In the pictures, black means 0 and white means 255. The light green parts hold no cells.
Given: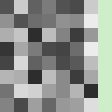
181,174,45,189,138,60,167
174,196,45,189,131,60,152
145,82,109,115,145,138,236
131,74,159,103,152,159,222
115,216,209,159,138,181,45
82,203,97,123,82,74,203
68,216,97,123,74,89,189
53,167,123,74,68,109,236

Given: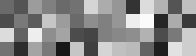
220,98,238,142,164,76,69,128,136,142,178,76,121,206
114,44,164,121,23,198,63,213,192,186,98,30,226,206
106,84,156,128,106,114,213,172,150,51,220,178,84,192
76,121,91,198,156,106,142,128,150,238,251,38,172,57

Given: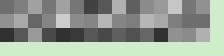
145,168,102,133,204,139,133,182,133,126,182,168,126,110,110
110,126,161,118,161,118,65,87,176,95,139,153,198,118,145
49,87,153,73,49,57,87,73,95,81,102,49,145,139,176

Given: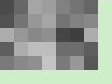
173,151,136,143,69,63,173
122,136,143,196,122,151,87
94,173,189,189,109,109,94
81,116,151,165,116,129,136
75,102,165,157,129,116,102

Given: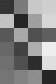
194,37,160,215
117,129,141,37
111,80,45,223
103,66,174,238
88,168,80,95
52,123,200,207

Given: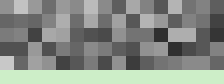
200,102,161,145,66,87,123,74,145,60,94,115,123,138,138,102
145,194,153,109,153,138,187,138,94,168,130,87,180,115,130,94
123,130,66,168,161,94,81,74,145,115,115,47,174,174,87,53
102,109,102,130,174,109,168,109,161,87,180,153,94,130,115,66
81,81,153,81,123,102,138,123,94,81,145,153,47,74,87,130

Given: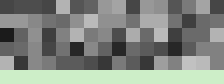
179,55,136,122,91,91,77,55,122,91,55,158,129,193,186,129
152,152,136,114,106,144,186,144,144,114,172,172,114,63,106,114
98,106,136,70,114,39,136,98,39,106,91,77,39,91,129,129
70,77,77,70,179,85,98,152,164,70,152,144,85,122,164,70
27,98,144,63,129,179,122,136,77,172,106,186,63,106,106,179
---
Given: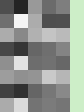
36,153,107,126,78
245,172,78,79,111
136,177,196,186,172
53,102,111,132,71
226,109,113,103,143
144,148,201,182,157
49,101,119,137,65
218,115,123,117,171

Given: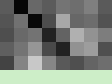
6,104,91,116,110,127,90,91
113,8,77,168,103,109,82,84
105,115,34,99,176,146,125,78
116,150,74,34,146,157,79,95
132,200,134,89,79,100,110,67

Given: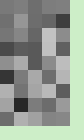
126,110,125,127,121
150,109,102,62,112
134,102,194,140,118
92,89,192,96,74
171,89,139,189,143
123,169,110,181,53
116,165,185,93,177
39,124,108,154,163
176,161,132,135,108

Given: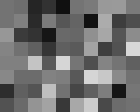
110,37,50,16,116,122,153,154,122,115
128,42,123,86,100,17,172,61,78,115
59,51,22,105,103,144,167,85,140,151
113,96,53,95,90,163,62,82,216,132
128,196,89,214,117,79,132,116,96,128
108,108,130,126,88,213,200,138,113,136
96,84,191,114,70,96,126,21,118,45
106,148,163,56,168,204,73,108,113,82

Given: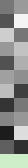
154,119
244,83
118,206
194,152
175,81
143,160
63,189
120,52
151,133
221,28
48,95

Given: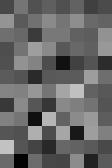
117,81,95,80,98,64,75,72
90,113,138,117,142,105,99,148
104,59,120,120,97,93,146,111
115,158,138,88,104,96,152,78
146,131,77,17,65,84,44,80
84,42,89,91,91,157,110,91
129,151,117,165,192,98,88,132
138,86,54,137,127,115,84,56
117,15,181,98,139,154,93,129
81,175,76,166,24,158,128,85
85,68,40,103,98,90,73,194
3,108,71,69,140,33,90,106

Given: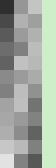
150,196,47
177,159,73
155,177,90
128,188,109
193,184,98
155,171,138
189,145,128
191,115,163
154,130,167
140,98,174
185,128,199
130,87,226

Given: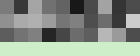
56,165,113,99,24,74,163,52,76,123
170,176,156,117,128,78,109,55,204,144
115,128,37,70,108,94,183,154,77,93
